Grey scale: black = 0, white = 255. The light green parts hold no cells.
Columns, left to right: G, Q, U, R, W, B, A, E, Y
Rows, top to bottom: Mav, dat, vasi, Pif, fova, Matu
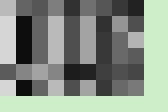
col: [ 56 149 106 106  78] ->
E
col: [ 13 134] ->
Q

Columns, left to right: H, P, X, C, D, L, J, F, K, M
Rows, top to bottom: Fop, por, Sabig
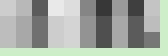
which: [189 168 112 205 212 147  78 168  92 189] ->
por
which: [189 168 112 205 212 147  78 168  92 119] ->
Sabig

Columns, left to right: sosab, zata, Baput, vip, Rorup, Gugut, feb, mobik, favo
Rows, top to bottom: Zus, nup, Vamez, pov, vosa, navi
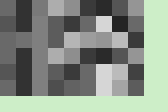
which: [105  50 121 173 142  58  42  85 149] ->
Zus
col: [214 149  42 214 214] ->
feb
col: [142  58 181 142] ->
Rorup
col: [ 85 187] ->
mobik
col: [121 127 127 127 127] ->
Baput
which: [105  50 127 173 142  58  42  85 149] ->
pov

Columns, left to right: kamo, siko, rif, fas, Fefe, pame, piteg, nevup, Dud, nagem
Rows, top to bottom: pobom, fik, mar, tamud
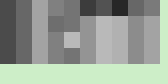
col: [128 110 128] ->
fas
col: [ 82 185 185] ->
piteg
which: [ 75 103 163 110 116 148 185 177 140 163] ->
fik
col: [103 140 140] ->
Dud
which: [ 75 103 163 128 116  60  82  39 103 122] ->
pobom

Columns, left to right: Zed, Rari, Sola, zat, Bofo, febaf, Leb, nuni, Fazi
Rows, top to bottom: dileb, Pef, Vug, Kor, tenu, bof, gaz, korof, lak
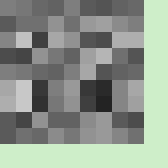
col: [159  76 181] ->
Leb
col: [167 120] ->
zat
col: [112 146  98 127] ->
Bofo
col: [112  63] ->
Sola
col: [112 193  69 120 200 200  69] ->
Rari
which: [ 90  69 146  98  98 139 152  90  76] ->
korof
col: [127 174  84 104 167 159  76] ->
Fazi

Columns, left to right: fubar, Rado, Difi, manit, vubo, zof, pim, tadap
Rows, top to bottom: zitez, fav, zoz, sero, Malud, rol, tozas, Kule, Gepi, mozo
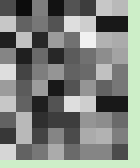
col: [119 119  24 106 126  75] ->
tadap
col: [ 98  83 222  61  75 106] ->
vubo
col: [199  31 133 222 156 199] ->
fubar
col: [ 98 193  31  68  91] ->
Rado
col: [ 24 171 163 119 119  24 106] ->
tadap

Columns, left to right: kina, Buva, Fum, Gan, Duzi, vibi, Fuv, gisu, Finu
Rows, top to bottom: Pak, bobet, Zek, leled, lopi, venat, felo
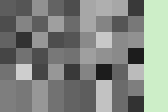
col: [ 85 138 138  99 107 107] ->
gisu
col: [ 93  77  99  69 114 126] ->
kina
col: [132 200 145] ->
Fuv
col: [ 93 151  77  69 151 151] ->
Fum
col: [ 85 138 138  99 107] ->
gisu
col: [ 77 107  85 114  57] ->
Duzi

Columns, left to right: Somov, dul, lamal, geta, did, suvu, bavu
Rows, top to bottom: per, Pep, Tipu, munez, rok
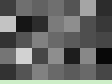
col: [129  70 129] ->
lamal
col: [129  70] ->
lamal
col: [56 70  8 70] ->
bavu

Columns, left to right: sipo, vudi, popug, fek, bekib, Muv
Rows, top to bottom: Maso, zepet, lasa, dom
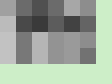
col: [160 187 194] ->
sipo
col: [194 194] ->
sipo
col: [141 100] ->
Muv

